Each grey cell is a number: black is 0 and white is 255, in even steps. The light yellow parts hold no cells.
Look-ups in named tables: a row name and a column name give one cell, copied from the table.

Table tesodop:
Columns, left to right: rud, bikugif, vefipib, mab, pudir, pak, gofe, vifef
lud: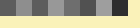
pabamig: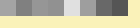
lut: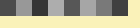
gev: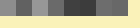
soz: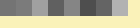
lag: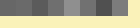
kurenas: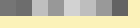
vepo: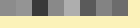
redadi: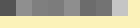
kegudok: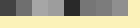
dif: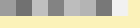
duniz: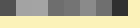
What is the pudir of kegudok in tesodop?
41
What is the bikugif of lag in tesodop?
106
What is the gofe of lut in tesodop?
121
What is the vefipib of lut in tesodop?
53
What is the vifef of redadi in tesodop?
197
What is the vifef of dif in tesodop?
241
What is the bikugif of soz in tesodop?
123
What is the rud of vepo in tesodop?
140
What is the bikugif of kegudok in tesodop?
111
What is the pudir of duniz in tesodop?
116
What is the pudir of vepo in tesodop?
174
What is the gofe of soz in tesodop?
100
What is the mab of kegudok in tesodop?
157
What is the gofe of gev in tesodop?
109
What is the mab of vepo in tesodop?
137
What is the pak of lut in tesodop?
166
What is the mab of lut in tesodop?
173

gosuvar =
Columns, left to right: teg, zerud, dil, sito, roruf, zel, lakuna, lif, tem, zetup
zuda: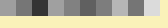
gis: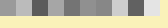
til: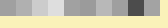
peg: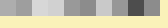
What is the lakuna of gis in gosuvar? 135
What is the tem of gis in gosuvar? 97
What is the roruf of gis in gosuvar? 116
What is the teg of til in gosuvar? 160
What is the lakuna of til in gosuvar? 184
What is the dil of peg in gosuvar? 215
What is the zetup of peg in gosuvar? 140
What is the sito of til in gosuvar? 222
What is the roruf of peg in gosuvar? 153
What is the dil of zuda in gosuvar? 52
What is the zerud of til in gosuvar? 176
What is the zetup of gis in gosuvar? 228
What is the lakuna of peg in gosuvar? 201
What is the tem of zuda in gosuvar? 117
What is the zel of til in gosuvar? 155
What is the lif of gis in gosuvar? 205

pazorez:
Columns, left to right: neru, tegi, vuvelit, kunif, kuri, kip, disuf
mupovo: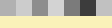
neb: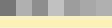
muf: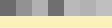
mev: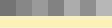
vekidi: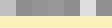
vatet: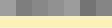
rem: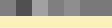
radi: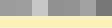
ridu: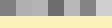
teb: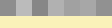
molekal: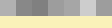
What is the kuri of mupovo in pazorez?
123
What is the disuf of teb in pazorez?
145
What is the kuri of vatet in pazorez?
156
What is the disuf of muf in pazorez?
191
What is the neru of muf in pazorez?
108
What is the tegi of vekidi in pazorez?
142
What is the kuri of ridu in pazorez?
184
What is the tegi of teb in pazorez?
187
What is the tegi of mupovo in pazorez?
204
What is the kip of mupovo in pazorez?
60
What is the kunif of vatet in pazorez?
145
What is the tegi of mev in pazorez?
135

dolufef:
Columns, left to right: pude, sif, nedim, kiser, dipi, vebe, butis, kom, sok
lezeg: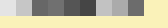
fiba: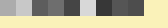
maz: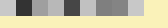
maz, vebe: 193
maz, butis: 127
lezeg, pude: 228
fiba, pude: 172
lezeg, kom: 171
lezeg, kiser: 112
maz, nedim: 159
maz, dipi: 70
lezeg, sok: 108
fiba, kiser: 110
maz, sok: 200
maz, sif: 51

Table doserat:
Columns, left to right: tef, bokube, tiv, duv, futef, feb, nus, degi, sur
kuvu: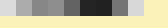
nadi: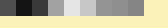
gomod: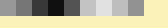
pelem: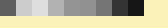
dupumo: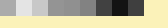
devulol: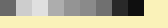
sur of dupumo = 63
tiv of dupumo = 200
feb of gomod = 195
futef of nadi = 229
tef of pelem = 95
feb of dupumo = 130
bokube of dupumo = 228
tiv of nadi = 57

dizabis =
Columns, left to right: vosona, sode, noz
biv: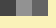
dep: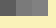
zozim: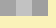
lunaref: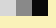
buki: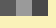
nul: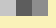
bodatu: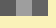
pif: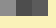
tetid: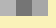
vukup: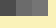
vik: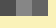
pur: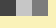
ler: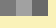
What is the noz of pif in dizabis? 91
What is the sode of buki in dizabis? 154
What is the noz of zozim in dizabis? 159
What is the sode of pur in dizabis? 198
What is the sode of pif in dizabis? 77
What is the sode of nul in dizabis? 93
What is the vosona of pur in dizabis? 67
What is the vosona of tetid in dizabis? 181
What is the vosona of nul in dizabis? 198
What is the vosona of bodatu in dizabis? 92
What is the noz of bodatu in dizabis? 100
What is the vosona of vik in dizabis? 78
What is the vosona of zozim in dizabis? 164
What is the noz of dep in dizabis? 129
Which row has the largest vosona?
lunaref

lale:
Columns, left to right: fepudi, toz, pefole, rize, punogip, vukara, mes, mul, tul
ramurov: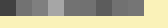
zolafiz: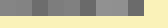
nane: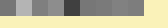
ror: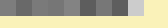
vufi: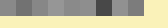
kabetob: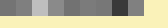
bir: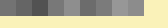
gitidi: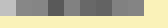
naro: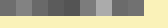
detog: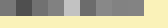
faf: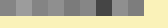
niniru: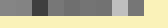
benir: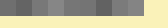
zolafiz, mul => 144
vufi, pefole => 135
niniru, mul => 191
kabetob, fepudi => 116
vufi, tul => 124
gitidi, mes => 99
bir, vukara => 108
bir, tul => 140
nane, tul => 125
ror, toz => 105
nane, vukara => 119
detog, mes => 136
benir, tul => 132

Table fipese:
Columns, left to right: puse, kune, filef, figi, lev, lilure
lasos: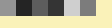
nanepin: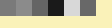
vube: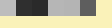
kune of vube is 47
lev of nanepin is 216
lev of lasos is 207
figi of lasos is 52
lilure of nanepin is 104
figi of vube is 182
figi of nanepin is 26
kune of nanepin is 139
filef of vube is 42
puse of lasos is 148
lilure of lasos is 124
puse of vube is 189
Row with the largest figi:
vube

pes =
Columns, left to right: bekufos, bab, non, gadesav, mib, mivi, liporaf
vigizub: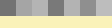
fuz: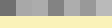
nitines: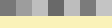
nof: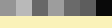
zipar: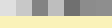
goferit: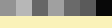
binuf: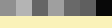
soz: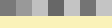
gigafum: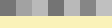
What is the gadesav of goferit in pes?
160
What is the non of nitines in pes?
190
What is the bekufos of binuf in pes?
144
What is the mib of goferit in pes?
106
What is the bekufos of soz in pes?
121
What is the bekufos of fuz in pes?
112
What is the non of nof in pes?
103
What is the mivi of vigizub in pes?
143
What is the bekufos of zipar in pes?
223
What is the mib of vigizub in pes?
179
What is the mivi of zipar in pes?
140
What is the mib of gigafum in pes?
185
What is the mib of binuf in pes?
105
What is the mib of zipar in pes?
112
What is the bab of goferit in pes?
183
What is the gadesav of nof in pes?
157
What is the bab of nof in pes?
185
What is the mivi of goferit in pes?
90
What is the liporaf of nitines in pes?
196
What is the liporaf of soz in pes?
196

